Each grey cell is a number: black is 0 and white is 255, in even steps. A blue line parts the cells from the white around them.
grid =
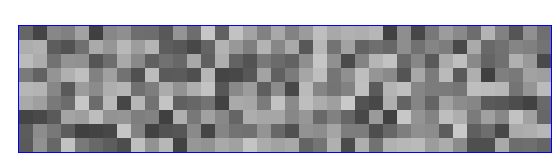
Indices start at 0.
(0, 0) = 102
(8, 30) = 172
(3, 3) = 176
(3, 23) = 144
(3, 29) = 123
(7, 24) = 124
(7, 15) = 115
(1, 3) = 82
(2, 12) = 168
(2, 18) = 107
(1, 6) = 150
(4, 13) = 195
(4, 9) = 125
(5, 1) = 159
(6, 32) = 123
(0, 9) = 109
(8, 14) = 169
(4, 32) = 190
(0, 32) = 109
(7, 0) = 92
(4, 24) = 192
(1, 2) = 93
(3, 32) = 175
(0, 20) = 155
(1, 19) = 169
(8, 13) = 146
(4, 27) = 191
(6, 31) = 174
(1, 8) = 157
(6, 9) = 130
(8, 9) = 146
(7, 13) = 69
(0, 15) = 194
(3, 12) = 79
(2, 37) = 74
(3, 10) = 90
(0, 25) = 182
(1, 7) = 184
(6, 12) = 120

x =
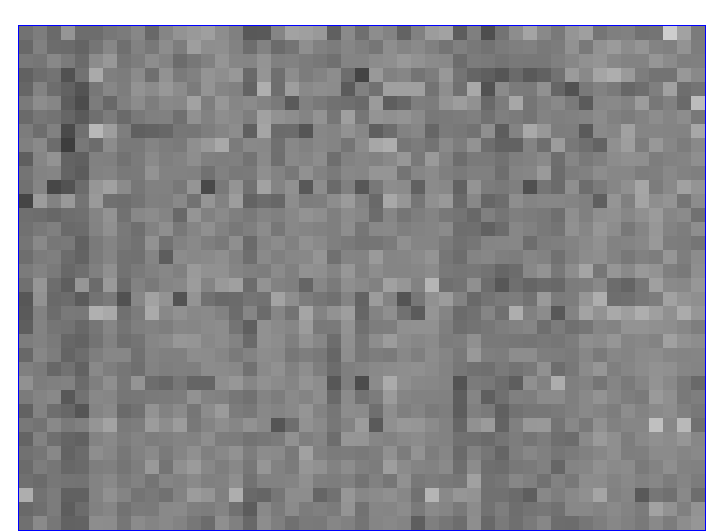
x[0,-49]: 114
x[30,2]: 136
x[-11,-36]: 101
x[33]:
[174, 114, 124, 97, 97, 131, 145, 132, 116, 121, 113, 131, 156, 149, 128, 174, 105, 101, 118, 141, 141, 101, 113, 151, 135, 139, 144, 135, 113, 181, 137, 150, 147, 113, 113, 107, 94, 136, 126, 137, 144, 165, 129, 134, 89, 118, 112, 137, 109]
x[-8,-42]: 122
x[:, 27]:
[99, 132, 153, 134, 160, 103, 148, 130, 118, 151, 116, 139, 150, 117, 127, 144, 134, 133, 150, 84, 113, 144, 140, 136, 142, 143, 133, 127, 152, 137, 124, 139, 145, 135, 140, 132]
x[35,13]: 108
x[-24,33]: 102
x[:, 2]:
[106, 108, 136, 115, 109, 134, 115, 129, 108, 147, 133, 71, 130, 103, 128, 119, 127, 122, 109, 105, 108, 117, 122, 125, 103, 128, 137, 110, 137, 111, 136, 118, 119, 124, 124, 119]
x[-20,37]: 130
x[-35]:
[104, 129, 108, 107, 100, 117, 135, 111, 130, 120, 141, 125, 158, 142, 143, 130, 109, 130, 107, 116, 143, 129, 124, 134, 127, 118, 142, 132, 138, 128, 116, 128, 120, 114, 123, 127, 129, 121, 124, 146, 121, 146, 155, 140, 149, 131, 128, 147, 125]
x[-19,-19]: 121
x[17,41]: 118
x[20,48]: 150
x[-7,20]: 127
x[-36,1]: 125
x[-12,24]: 131
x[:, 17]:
[89, 130, 148, 149, 175, 131, 161, 165, 136, 138, 143, 162, 108, 132, 140, 133, 138, 125, 147, 114, 107, 145, 145, 141, 138, 145, 132, 136, 137, 119, 140, 150, 130, 101, 137, 141]
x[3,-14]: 106
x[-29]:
[124, 109, 129, 74, 112, 184, 158, 126, 96, 99, 103, 119, 118, 126, 133, 141, 95, 165, 107, 108, 85, 135, 132, 146, 135, 95, 109, 130, 135, 102, 123, 120, 114, 143, 93, 131, 169, 152, 125, 126, 90, 138, 134, 161, 133, 133, 132, 131, 167]
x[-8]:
[120, 115, 137, 122, 128, 149, 163, 122, 125, 156, 141, 156, 120, 132, 142, 134, 146, 137, 85, 110, 146, 138, 119, 131, 156, 90, 144, 152, 150, 139, 130, 102, 145, 155, 99, 128, 152, 153, 116, 136, 121, 145, 129, 134, 134, 192, 136, 185, 112]
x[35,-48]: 138
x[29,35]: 125
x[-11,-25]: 76
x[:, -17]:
[127, 120, 124, 101, 169, 145, 128, 114, 147, 122, 128, 148, 136, 104, 111, 118, 132, 120, 144, 105, 113, 115, 144, 153, 113, 123, 133, 128, 145, 112, 130, 140, 161, 147, 140, 142]
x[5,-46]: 93
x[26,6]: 134
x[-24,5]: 154
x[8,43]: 158
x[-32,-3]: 161
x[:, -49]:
[114, 104, 121, 97, 102, 122, 106, 124, 128, 95, 116, 113, 69, 111, 113, 117, 110, 123, 112, 87, 90, 94, 125, 104, 128, 145, 123, 98, 120, 100, 113, 107, 112, 174, 105, 112]
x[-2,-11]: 113
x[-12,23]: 127
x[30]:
[113, 118, 136, 99, 107, 142, 135, 119, 130, 138, 122, 133, 144, 128, 136, 146, 125, 140, 138, 121, 161, 129, 123, 124, 121, 126, 145, 124, 147, 125, 134, 106, 130, 118, 101, 126, 135, 128, 118, 123, 129, 135, 143, 126, 127, 139, 139, 133, 137]
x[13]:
[111, 109, 103, 110, 112, 132, 147, 113, 136, 140, 132, 104, 149, 129, 138, 127, 121, 132, 128, 136, 147, 142, 127, 140, 135, 108, 134, 117, 126, 132, 120, 116, 104, 128, 117, 127, 124, 121, 111, 143, 128, 143, 145, 135, 144, 155, 134, 139, 113]
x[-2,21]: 128
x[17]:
[123, 131, 122, 104, 111, 128, 144, 114, 122, 129, 135, 128, 154, 145, 145, 133, 128, 125, 139, 128, 146, 143, 132, 151, 129, 141, 133, 133, 135, 140, 121, 118, 120, 115, 102, 108, 136, 147, 120, 141, 165, 118, 150, 137, 153, 147, 127, 121, 143]
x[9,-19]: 131
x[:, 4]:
[109, 100, 107, 114, 83, 76, 90, 112, 120, 96, 92, 108, 116, 112, 108, 97, 99, 111, 150, 91, 120, 104, 99, 109, 98, 107, 114, 85, 128, 97, 107, 106, 115, 97, 108, 99]
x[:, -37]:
[153, 158, 119, 129, 123, 162, 145, 118, 143, 142, 129, 149, 114, 149, 133, 137, 136, 154, 156, 148, 136, 134, 149, 141, 127, 101, 146, 118, 120, 130, 144, 155, 138, 156, 127, 119]

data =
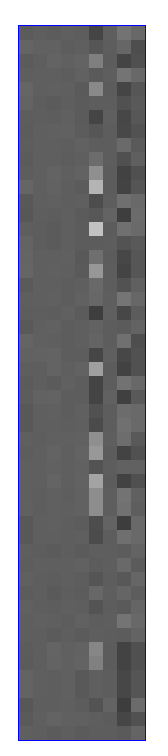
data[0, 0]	91
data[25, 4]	93
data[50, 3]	94
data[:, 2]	[92, 97, 99, 95, 96, 91, 93, 96, 95, 95, 99, 98, 96, 93, 91, 91, 95, 96, 95, 96, 93, 97, 95, 99, 99, 91, 99, 96, 95, 96, 99, 97, 100, 96, 96, 96, 95, 91, 95, 93, 90, 93, 95, 91, 100, 99, 94, 94, 94, 99, 91]
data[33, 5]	141
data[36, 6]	93
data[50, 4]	91
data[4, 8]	86
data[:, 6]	[94, 93, 92, 94, 92, 93, 95, 93, 93, 93, 92, 92, 93, 99, 92, 93, 92, 93, 93, 94, 95, 93, 93, 95, 92, 93, 97, 93, 93, 94, 92, 93, 92, 94, 94, 99, 93, 94, 94, 93, 94, 93, 94, 93, 92, 92, 93, 93, 99, 92, 93]
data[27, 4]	96
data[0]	[91, 94, 92, 95, 93, 69, 94, 115, 104]
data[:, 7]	[115, 102, 68, 116, 69, 81, 71, 72, 106, 80, 66, 67, 111, 62, 112, 83, 71, 68, 82, 117, 71, 91, 112, 71, 66, 114, 64, 108, 112, 109, 67, 97, 66, 115, 113, 61, 111, 92, 105, 88, 101, 90, 116, 92, 67, 67, 71, 71, 61, 70, 90]
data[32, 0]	95
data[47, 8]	85
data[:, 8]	[104, 78, 80, 104, 86, 89, 87, 82, 90, 95, 80, 85, 105, 107, 106, 89, 86, 86, 96, 103, 92, 99, 78, 81, 81, 104, 89, 105, 105, 89, 81, 97, 80, 96, 94, 105, 105, 99, 91, 102, 93, 101, 104, 99, 80, 80, 85, 85, 107, 81, 100]
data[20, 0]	93
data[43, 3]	94
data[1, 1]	97
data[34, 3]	95
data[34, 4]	97
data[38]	[93, 95, 95, 95, 97, 92, 94, 105, 91]
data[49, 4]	96
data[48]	[87, 94, 94, 95, 92, 83, 99, 61, 107]
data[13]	[87, 94, 93, 95, 91, 87, 99, 62, 107]
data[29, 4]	97
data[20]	[93, 94, 93, 96, 91, 62, 95, 71, 92]
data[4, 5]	137
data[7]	[92, 95, 96, 97, 92, 86, 93, 72, 82]

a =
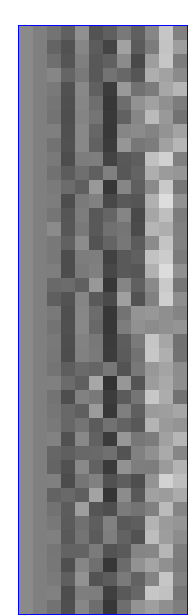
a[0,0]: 138
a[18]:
[138, 127, 105, 108, 96, 152, 55, 133, 96, 138, 202, 118]
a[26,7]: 91
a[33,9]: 161
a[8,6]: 59
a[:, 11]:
[129, 158, 124, 139, 182, 124, 114, 163, 182, 127, 150, 118, 146, 124, 128, 129, 123, 144, 118, 142, 132, 148, 113, 114, 141, 142, 114, 166, 148, 182, 134, 179, 190, 171, 133, 149, 141, 125, 123, 130, 118, 126]
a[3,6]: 115
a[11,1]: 127
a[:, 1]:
[127, 127, 127, 127, 127, 127, 127, 127, 127, 127, 127, 127, 127, 127, 127, 127, 127, 127, 127, 127, 127, 127, 127, 127, 127, 127, 127, 127, 127, 127, 127, 127, 127, 127, 127, 127, 127, 127, 127, 127, 127, 127]
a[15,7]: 119
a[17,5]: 128
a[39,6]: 92
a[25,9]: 156
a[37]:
[138, 127, 118, 99, 99, 123, 83, 90, 133, 134, 182, 125]
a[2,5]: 88
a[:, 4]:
[144, 134, 127, 121, 136, 134, 132, 136, 136, 125, 111, 95, 122, 125, 121, 140, 125, 122, 96, 133, 135, 136, 130, 129, 106, 95, 129, 95, 116, 136, 104, 137, 117, 95, 158, 112, 116, 99, 134, 146, 126, 135]
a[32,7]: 94
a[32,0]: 138
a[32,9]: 147
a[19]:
[138, 127, 95, 83, 133, 90, 74, 160, 82, 129, 207, 142]
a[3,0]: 138
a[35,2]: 120
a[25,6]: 50
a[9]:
[138, 127, 121, 77, 125, 126, 67, 88, 94, 192, 209, 127]
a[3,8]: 86
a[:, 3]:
[96, 82, 85, 101, 81, 79, 78, 80, 81, 77, 92, 108, 77, 86, 87, 97, 77, 77, 108, 83, 79, 80, 78, 77, 94, 107, 78, 104, 103, 81, 95, 81, 76, 105, 92, 91, 89, 99, 79, 95, 77, 79]
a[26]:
[138, 127, 115, 78, 129, 121, 60, 91, 117, 199, 172, 114]
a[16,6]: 65
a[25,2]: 128
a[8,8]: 119
